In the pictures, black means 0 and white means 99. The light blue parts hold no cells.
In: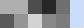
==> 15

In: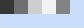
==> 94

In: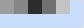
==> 44

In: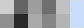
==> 43

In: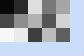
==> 47

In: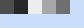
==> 65

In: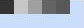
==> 39

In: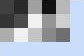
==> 7

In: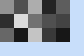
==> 14
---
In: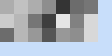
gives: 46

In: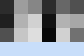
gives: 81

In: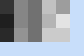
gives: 44

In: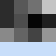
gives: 2

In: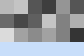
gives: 37

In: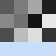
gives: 7
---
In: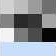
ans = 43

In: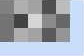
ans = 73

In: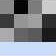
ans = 79

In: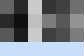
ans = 43

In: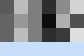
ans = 82

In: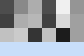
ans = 58

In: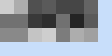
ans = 39

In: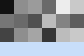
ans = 78

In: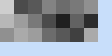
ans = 56

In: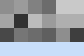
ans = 78
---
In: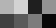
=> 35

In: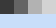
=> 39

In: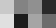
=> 11

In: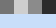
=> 80

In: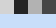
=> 14

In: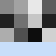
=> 31

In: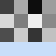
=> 79

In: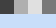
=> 68

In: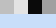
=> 88
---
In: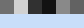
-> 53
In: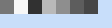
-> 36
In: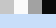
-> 63
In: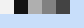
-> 50
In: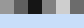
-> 80
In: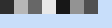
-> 57
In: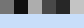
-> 15
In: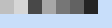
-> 38
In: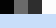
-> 18
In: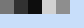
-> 81
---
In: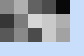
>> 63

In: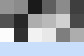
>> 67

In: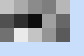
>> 35

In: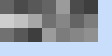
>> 56

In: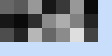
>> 26

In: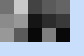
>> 3
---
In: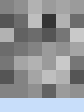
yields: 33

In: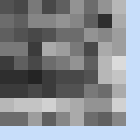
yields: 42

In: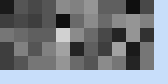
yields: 24

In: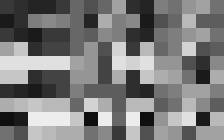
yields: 10

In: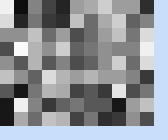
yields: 85

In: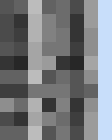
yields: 29

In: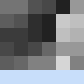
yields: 36

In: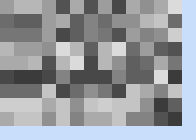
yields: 42
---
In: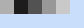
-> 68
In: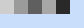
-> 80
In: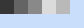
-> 21
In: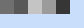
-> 43
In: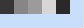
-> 21
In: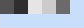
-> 32
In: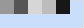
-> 59
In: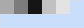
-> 66
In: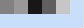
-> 50
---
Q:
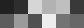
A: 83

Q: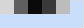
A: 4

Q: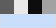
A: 5

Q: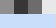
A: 42

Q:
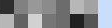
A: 59

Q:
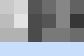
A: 33
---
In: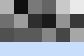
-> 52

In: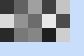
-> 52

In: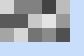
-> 45

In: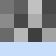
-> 71

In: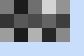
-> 69

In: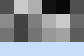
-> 59

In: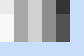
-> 81

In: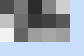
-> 61
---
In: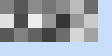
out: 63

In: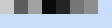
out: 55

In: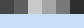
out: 18

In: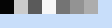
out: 67

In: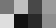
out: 55

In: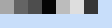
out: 21

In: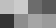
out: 60

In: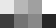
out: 15

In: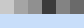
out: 41

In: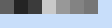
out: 46
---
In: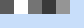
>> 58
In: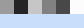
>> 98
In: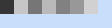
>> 81
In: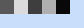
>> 3
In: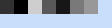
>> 59
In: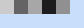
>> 56
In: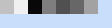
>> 63
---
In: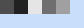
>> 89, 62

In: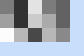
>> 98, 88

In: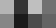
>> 74, 70

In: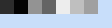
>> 92, 74

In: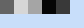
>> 83, 64

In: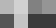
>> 81, 76

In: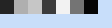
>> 94, 77

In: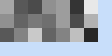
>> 90, 78

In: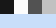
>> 98, 75

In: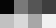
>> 93, 84
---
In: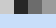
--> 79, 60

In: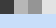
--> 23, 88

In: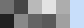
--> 44, 62

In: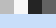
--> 73, 38

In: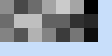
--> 55, 5

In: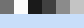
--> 44, 76
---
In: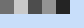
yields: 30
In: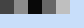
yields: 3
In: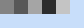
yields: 64
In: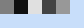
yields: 87
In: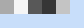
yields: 34
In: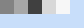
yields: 25
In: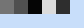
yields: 2
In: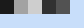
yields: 80
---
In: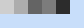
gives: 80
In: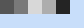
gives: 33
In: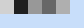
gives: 81
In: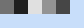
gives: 44
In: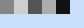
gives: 52
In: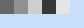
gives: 40
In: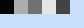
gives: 2
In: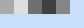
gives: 66
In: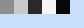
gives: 55
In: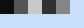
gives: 5
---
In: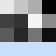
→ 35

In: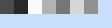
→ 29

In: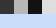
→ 20

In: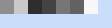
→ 55

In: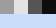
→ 61

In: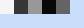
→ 95

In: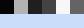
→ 2

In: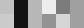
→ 79

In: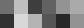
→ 19

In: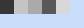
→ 21
